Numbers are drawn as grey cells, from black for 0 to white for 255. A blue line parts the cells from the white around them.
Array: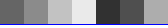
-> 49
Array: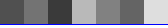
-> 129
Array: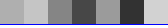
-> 155
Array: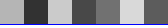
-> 113
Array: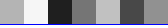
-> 193
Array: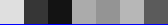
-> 148
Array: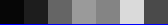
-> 132
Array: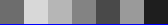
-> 73
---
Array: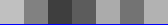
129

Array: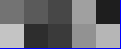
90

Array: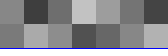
62

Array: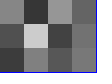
54

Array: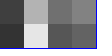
179

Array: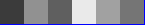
145

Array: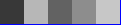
183
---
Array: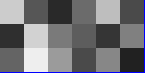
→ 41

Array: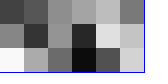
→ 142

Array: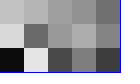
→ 159

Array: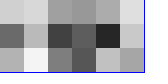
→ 160

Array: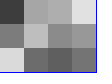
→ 174

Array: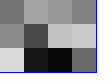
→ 152

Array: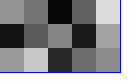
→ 5
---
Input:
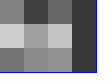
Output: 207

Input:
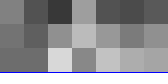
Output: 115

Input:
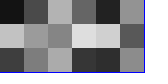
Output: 194

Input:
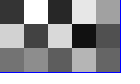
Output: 210

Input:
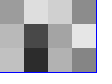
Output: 185

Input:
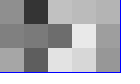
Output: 128
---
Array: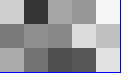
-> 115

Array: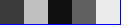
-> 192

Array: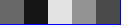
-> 22

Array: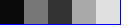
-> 118

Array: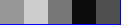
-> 204

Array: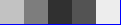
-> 125

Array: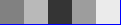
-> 185

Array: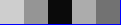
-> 149
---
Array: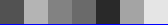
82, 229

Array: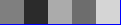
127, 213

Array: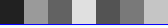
33, 197

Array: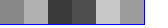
136, 156

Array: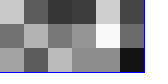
201, 19

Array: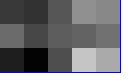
57, 170

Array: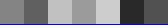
132, 81

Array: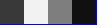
57, 16

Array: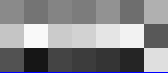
138, 223
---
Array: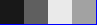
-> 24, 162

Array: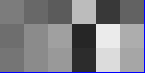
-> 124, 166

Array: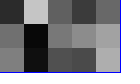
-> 43, 174

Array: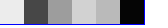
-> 236, 5

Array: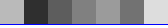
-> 186, 221

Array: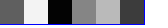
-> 95, 60

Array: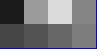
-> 27, 125

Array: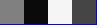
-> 128, 69
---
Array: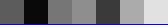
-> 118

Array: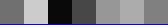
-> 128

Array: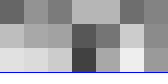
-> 162

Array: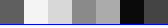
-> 138

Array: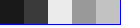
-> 153

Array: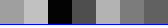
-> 124

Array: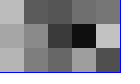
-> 118

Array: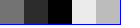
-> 115
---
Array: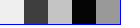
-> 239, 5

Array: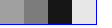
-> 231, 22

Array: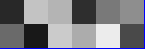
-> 236, 24

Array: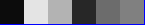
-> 228, 12

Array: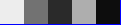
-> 237, 13

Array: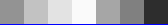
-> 250, 45

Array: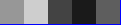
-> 206, 26
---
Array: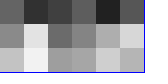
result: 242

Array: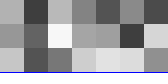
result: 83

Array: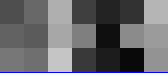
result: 111

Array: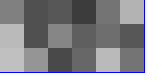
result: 149

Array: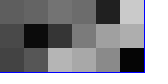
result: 86

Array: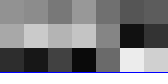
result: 23

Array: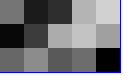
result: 140

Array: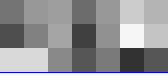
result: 217

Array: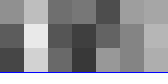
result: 210

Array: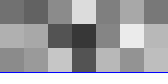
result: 154
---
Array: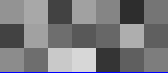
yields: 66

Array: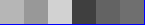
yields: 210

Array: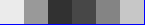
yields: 49

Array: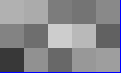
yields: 124

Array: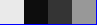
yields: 52

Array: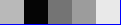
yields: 116
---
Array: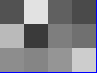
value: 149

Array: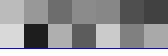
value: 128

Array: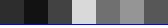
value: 149

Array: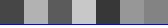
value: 151

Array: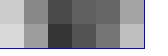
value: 117

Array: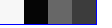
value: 103

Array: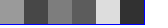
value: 221

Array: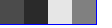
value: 230

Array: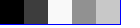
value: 145
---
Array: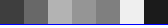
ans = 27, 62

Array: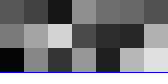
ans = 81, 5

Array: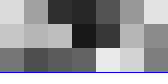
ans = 227, 118

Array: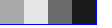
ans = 25, 168

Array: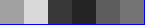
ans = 116, 160

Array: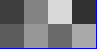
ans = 49, 92

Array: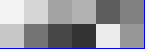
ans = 129, 199
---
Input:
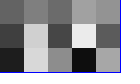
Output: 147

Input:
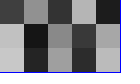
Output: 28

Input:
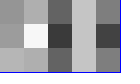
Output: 126

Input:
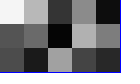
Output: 13

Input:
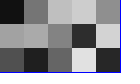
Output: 143

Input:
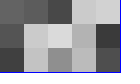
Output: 210

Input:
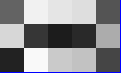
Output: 84

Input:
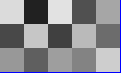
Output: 166
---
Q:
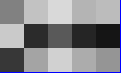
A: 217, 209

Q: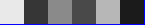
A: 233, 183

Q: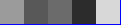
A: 216, 155

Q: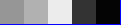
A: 236, 177

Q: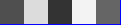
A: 243, 220

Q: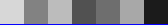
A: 215, 188

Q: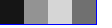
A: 214, 147

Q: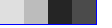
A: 223, 188

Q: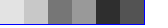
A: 227, 200

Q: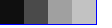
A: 194, 160
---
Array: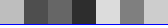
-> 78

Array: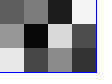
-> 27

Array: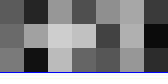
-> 17

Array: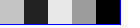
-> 33

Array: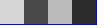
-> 73

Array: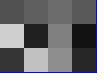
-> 32

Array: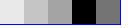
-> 116

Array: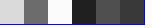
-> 57

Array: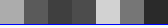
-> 63

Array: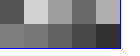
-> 71
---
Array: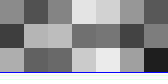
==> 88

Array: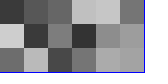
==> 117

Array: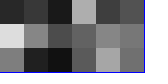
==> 82

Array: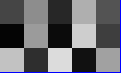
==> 83

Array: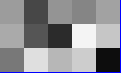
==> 162

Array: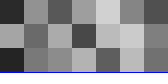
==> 80

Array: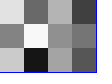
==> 64
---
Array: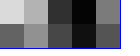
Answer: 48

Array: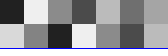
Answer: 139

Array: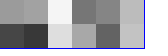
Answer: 245

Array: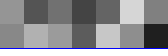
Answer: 113

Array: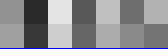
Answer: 227

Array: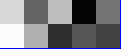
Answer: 189

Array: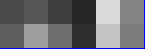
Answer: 62

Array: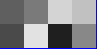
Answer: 212

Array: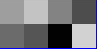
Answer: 131

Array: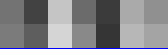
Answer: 197
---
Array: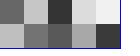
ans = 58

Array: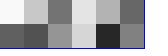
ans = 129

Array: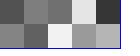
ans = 181

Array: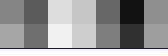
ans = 159

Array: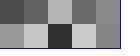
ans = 132

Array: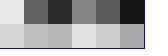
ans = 169

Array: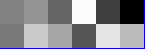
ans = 187

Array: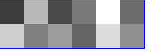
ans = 143
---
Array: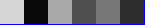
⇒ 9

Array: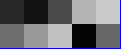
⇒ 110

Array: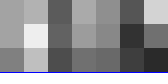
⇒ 77

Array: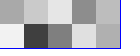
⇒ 242

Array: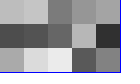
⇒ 170

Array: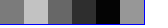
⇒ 194

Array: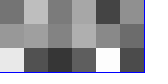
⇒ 81

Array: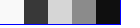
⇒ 249
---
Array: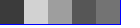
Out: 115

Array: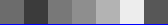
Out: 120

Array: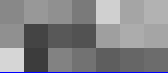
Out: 136

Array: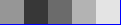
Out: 150

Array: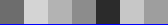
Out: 158

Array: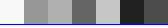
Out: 150

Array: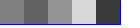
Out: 127

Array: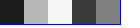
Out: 128
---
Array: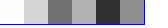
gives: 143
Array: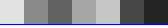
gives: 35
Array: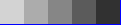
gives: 49
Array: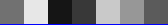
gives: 91
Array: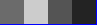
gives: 35
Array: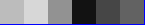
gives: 98
